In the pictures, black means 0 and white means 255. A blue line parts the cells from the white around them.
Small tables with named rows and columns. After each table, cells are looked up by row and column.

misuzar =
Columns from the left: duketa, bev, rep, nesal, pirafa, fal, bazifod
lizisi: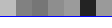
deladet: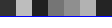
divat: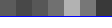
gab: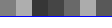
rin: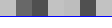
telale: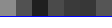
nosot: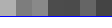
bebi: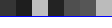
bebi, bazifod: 187
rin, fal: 80
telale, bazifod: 85
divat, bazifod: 57
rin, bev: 104
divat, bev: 72
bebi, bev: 30
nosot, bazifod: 68
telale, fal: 55
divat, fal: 119
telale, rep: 31
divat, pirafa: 178
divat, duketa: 91
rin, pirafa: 189
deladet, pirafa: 143
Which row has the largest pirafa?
rin

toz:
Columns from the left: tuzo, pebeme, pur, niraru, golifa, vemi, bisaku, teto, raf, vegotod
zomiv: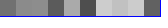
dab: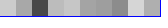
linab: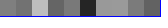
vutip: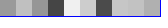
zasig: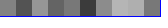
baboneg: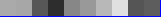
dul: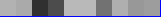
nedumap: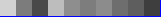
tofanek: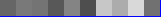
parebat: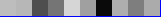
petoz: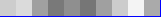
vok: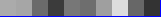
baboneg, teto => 224
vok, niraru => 59
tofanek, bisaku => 199
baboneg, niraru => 45
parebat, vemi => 160
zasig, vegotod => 120
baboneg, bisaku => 184
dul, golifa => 185
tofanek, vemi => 78
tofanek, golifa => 132
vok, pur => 107
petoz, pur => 160
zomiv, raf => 204
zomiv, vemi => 78
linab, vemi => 37
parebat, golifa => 214
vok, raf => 103
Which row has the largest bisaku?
zomiv

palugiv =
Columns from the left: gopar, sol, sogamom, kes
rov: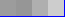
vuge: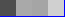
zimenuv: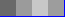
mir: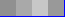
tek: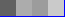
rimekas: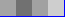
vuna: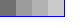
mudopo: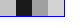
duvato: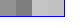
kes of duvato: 193
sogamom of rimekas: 161
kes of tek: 202
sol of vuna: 156
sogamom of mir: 199
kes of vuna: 202
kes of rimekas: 206
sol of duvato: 126
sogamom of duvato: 197
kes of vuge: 208
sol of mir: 169
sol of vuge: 169
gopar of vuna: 112
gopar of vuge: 78
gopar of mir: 144
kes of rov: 205
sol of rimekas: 113
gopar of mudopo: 196
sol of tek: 172

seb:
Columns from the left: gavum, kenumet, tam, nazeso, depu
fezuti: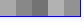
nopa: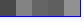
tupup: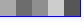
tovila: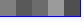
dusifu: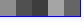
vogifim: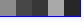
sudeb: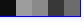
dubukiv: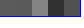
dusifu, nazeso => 165
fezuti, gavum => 168
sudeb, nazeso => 56
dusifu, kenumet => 80
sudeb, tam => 138
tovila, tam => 108
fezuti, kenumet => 136
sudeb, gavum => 14
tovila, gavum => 127
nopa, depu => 145
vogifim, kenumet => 71
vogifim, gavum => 140
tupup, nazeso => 204
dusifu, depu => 101
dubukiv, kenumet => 90
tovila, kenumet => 89
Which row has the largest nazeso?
tupup

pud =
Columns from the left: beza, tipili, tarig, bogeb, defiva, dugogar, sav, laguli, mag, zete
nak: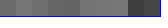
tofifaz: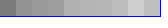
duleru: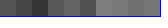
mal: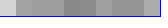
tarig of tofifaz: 155
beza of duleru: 84
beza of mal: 212
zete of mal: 171
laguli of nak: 120
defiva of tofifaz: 177
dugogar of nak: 116
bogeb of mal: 158
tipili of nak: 118
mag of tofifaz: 206
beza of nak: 107
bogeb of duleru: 87
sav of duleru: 126
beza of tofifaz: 123
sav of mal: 159
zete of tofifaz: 191
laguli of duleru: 121
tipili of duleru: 70
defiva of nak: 100

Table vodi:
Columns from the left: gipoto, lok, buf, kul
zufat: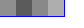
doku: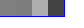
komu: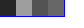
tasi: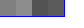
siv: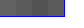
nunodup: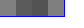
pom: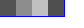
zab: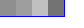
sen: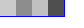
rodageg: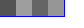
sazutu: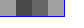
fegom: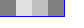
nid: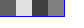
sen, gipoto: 203
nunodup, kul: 127
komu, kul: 103
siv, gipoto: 98
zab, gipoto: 143
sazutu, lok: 74
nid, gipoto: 98
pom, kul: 79
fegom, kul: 127
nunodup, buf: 83
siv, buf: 83
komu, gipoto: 38
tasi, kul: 91
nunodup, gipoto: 128
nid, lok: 226

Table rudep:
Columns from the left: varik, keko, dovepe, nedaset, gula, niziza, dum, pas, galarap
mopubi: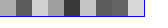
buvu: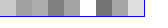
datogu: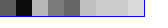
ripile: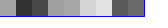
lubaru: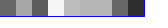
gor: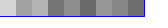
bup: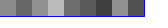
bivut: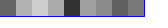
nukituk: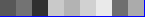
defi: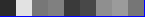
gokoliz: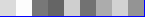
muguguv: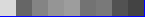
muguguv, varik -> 218
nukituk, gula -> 179
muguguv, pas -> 82
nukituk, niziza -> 209
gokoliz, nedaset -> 101
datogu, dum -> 203
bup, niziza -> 90
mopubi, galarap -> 215
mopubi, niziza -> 197
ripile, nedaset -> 160
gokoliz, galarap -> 148
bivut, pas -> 96
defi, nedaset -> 128
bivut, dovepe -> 207
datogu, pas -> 203
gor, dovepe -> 179
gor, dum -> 150

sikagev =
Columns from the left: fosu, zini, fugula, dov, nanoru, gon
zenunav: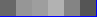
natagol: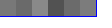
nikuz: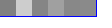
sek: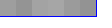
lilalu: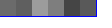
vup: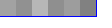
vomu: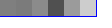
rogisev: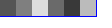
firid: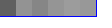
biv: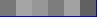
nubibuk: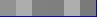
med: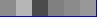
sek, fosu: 158
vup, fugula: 183
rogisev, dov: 106
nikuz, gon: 138
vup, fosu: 162
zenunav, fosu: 104
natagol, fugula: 137
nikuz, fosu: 128

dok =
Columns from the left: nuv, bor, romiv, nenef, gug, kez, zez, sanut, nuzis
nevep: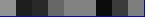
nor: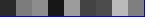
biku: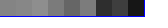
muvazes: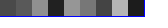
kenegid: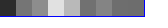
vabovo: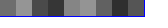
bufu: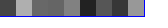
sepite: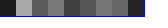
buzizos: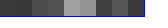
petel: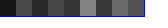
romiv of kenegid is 141
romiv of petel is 39
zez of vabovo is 97
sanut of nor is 186
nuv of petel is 21
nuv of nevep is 146
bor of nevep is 30
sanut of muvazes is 181
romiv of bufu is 104
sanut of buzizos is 84
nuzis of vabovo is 85
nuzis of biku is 22
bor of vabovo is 149
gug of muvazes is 150
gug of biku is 102
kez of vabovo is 148
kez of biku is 124
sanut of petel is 105
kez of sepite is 86

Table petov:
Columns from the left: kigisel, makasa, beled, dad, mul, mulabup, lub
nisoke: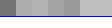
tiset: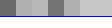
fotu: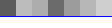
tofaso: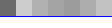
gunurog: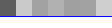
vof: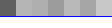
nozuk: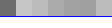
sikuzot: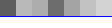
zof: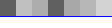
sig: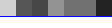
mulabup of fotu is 183
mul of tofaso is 156
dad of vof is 156
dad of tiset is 115
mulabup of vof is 167
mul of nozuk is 163
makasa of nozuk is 199
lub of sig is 35
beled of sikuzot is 173

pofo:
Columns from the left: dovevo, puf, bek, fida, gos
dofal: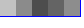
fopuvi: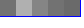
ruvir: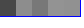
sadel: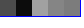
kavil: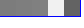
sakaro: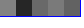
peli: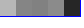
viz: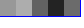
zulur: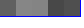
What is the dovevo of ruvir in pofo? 72
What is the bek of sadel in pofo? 161
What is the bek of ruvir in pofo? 120
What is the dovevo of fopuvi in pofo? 114
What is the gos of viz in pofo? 107
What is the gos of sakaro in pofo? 98

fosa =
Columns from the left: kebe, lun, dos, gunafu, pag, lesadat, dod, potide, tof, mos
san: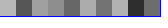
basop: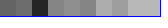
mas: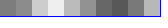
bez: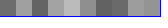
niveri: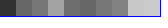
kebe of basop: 99
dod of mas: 102
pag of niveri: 110
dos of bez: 100
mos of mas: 184
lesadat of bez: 143
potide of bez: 105
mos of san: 109

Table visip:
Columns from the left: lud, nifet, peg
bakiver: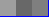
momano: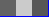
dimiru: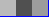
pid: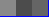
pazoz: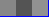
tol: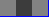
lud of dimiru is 186
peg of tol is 130
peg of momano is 87
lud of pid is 137
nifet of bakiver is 104
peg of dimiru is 156
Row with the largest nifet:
momano

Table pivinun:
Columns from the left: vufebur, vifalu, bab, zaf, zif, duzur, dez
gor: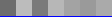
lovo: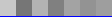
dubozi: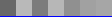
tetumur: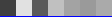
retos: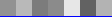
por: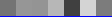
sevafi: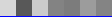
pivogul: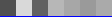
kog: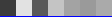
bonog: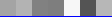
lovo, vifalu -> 118
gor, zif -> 163
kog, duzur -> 154
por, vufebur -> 116
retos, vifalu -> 185
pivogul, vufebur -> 80
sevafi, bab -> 203
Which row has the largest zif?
bonog

